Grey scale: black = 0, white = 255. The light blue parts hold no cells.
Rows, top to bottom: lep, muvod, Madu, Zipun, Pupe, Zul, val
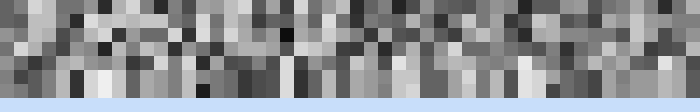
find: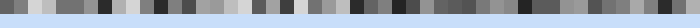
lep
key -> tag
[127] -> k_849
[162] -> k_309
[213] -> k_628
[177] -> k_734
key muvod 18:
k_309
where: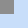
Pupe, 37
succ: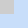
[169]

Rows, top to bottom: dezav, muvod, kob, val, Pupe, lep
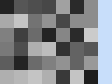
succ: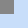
[42]
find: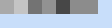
muvod
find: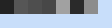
dezav
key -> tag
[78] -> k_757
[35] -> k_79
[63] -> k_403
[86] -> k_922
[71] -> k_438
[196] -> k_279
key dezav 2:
k_922

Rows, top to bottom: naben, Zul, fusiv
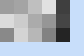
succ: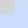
[183]
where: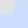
naben, 4

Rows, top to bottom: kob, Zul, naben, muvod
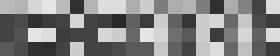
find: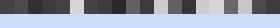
Zul
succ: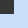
[205]
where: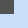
naben, 2

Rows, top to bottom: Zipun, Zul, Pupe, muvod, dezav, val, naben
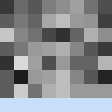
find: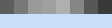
muvod
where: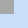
Zul, 4
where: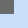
Zipun, 2
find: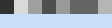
dezav
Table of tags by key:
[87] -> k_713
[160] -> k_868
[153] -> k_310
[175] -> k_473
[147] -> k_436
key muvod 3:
k_310
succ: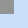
[63]

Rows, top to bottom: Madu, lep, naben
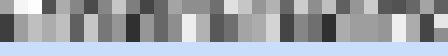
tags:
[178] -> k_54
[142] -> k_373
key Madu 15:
k_373
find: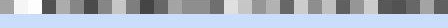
Madu

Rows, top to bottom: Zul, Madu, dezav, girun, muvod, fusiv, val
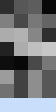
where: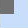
val, 1
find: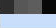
Zul

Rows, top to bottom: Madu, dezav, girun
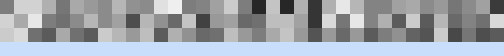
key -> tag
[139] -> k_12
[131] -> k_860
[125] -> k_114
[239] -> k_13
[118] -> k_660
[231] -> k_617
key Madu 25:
k_617
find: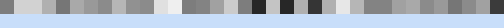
Madu
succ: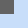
[84]

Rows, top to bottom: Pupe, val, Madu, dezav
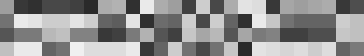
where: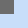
val, 12
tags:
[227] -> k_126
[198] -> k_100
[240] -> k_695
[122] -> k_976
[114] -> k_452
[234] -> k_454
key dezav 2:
k_454
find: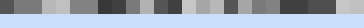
Madu
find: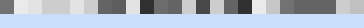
val
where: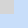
dezav, 21

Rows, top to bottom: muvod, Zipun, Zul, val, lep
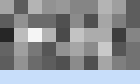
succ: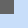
[159]
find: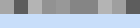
muvod

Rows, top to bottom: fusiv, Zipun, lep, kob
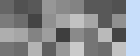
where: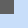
kob, 4
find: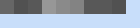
fusiv
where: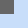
fusiv, 1
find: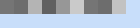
kob
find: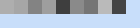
lep
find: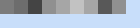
Zipun

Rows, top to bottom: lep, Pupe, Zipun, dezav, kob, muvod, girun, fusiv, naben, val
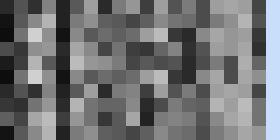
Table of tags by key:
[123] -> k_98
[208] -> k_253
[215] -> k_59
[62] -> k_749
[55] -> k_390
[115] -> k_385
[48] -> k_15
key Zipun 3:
k_253
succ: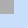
[101]
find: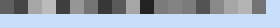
naben
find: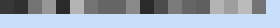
fusiv
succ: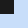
[62]

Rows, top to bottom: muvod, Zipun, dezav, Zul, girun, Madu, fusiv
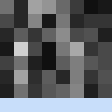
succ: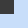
[16]
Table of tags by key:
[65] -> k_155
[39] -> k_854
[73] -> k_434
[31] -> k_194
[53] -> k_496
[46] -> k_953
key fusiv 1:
k_194
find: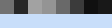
muvod
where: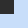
Madu, 3
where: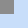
dezav, 5
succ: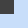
[113]

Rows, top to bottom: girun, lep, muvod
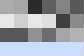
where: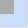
girun, 1
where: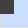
lep, 5
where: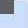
girun, 4
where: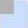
muvod, 6
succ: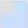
[64]
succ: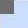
[165]

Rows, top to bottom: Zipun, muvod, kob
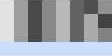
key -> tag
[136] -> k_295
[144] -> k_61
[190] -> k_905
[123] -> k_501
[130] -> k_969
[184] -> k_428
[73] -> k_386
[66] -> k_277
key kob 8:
k_969
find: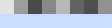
Zipun

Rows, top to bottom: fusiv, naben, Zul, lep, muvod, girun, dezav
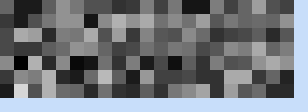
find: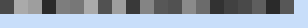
Zul
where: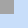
dezav, 15
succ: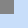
[87]
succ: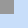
[65]
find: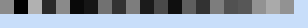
muvod
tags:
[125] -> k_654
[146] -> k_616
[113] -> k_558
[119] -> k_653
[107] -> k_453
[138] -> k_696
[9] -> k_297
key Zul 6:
k_653

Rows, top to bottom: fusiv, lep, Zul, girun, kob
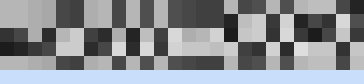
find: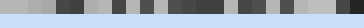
fusiv
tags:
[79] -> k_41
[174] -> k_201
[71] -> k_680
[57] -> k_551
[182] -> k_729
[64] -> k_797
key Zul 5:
k_729

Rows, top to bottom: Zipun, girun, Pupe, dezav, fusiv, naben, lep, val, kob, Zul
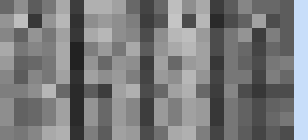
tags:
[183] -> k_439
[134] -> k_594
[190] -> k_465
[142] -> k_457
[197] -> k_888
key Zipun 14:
k_457
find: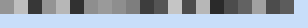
girun
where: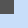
girun, 12
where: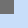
Zul, 12
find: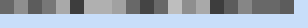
Zipun
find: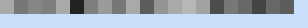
dezav
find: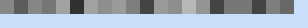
naben

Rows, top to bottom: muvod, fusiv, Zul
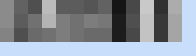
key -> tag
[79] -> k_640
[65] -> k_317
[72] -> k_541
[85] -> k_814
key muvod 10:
k_541
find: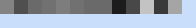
Zul
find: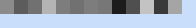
fusiv
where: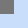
fusiv, 8

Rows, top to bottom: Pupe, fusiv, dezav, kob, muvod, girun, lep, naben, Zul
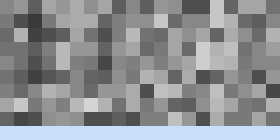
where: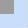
kob, 20
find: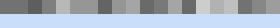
kob
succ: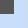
[100]
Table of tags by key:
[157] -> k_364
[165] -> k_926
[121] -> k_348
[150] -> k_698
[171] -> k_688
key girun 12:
k_926

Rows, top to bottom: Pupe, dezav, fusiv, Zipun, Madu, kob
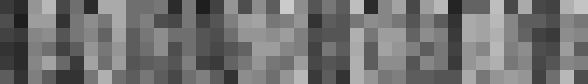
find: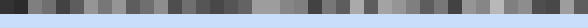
Zipun
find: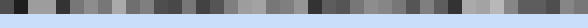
dezav
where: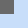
Madu, 5
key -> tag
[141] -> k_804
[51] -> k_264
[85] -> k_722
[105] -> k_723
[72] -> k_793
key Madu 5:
k_723

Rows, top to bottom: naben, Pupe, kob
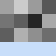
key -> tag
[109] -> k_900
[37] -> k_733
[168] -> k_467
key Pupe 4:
k_467
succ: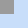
[87]
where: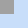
naben, 1
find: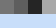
Pupe
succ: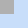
[143]
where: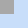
Pupe, 4

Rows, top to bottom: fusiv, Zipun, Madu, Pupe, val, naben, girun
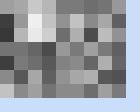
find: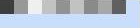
Zipun
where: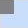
val, 5
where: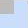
Madu, 8

